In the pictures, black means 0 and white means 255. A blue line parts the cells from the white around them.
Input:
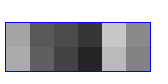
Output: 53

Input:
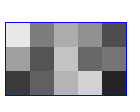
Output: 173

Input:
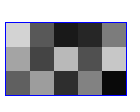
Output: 25

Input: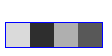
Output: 46

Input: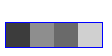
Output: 142

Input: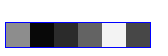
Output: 99
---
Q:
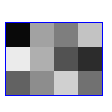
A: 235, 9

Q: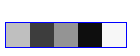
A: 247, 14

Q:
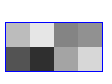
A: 230, 47

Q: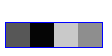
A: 201, 5

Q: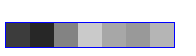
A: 202, 39

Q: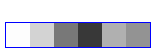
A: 253, 56
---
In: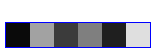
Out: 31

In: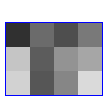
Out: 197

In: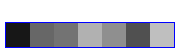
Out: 143

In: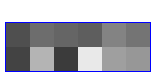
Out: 131

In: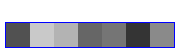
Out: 117

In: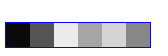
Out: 212

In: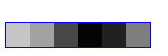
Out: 33

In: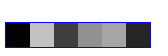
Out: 165
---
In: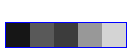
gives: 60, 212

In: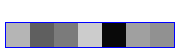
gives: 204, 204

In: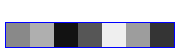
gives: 86, 239

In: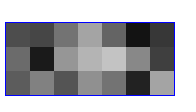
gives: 180, 195

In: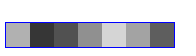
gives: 144, 213

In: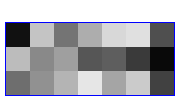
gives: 86, 230

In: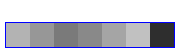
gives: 137, 193

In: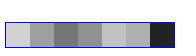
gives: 145, 210

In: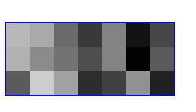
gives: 78, 205
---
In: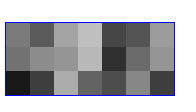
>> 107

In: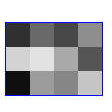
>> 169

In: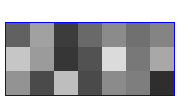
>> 120

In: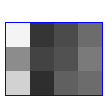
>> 81

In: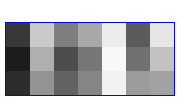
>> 113

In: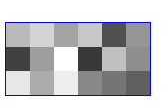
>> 192

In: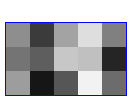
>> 192
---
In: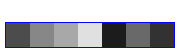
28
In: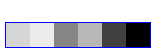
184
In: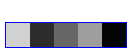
103
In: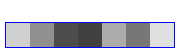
172
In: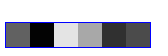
168
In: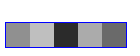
43
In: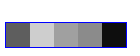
160
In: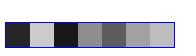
93
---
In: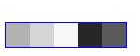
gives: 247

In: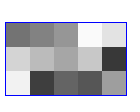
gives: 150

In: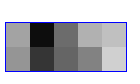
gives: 108

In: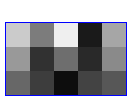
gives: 239

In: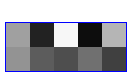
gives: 247

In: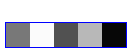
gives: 81

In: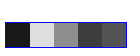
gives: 142

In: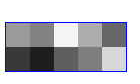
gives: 244

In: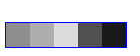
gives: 220
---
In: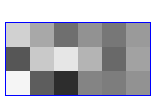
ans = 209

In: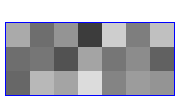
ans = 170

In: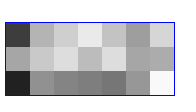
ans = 61

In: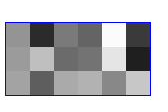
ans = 148

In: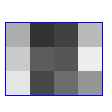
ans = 174

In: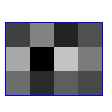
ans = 65

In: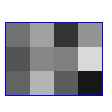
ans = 113

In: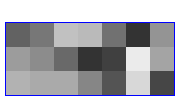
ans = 98
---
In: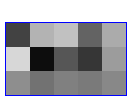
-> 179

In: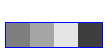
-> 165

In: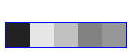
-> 230

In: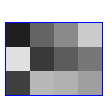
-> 100

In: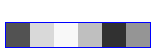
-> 217

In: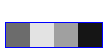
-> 227

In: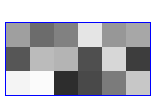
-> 108

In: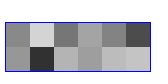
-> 212

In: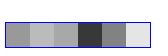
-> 187

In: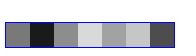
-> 26
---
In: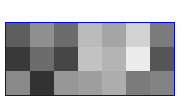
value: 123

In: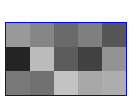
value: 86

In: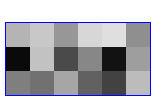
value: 143

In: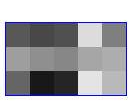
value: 127

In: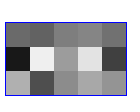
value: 113

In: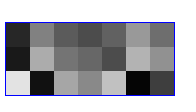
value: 110
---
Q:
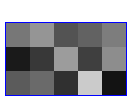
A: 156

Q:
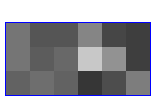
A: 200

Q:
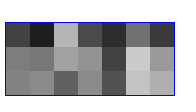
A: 66

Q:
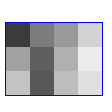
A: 95

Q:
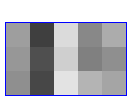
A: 207

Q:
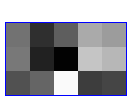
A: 2

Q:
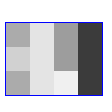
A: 228
